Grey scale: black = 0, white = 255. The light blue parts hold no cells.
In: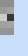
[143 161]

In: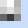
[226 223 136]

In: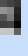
[ 79 133  30]

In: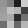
[149 195  44 182]

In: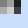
[127 207]

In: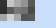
[ 51  92 166]

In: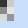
[ 51 229]
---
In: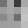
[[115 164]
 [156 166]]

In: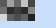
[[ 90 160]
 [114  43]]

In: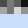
[[ 75 122]
 [165 118]]

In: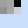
[[160 165]
 [146 167]]

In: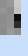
[[144 152]
 [148 140]]

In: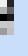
[[238  36]
 [177  98]]

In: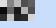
[[221 131]
 [ 10 100]]

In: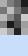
[[173 125]
 [118 190]]
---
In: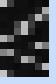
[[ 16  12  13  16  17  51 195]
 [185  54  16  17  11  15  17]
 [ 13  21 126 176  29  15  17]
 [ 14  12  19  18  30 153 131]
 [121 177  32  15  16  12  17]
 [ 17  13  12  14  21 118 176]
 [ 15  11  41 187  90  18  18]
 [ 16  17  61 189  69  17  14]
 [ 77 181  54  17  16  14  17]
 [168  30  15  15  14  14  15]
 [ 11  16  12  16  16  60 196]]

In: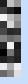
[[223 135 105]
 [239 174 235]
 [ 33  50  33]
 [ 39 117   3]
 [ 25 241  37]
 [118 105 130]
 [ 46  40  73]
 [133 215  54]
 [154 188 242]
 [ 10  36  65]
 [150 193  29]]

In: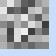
[[131 128 103 130 109 139 175]
 [191 177 181  74 220  75 165]
 [ 95 133  62 239 220  65 186]
 [ 60 186 221 142 180 109 137]
 [176  94 145 232 180 209 192]
 [142 204 189  75 107  88 230]
 [178 154  81  95 163 228 184]]

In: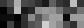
[[145  47  78 138 163 207  95  81  46  13  66   2]
 [158 158  10 159 160 131  84 138  49   1  14  12]
 [114  63  72 114 147 154 144  38  24 186  46   2]
 [ 51 189  42  54  96  26  47  66  73 173  80  55]]

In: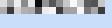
[[ 61 167 119 247 163 160  61 244 236  86 171 176 210  59 172]
 [198  84  92 204 249 200 143  87 146  12 230 138 237 163 220]]

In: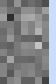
[[ 65 139  96  96 142 130  87]
 [106 115 135 126 134  88 132]
 [130 111 130 127 117 106 132]
 [136 117 101 105 105 165 100]
 [129 123 129 131 120 109 131]
 [101 195 138 143 122  96 104]
 [131  93 102 100 113 152 114]
 [131 178 130 151 102 131 107]
 [137 157 130 146 105 122 121]
 [121 149 169 164 131  47 158]
 [158 122 143 143 106 114 138]
 [ 78  97 109  95 147  96 120]]
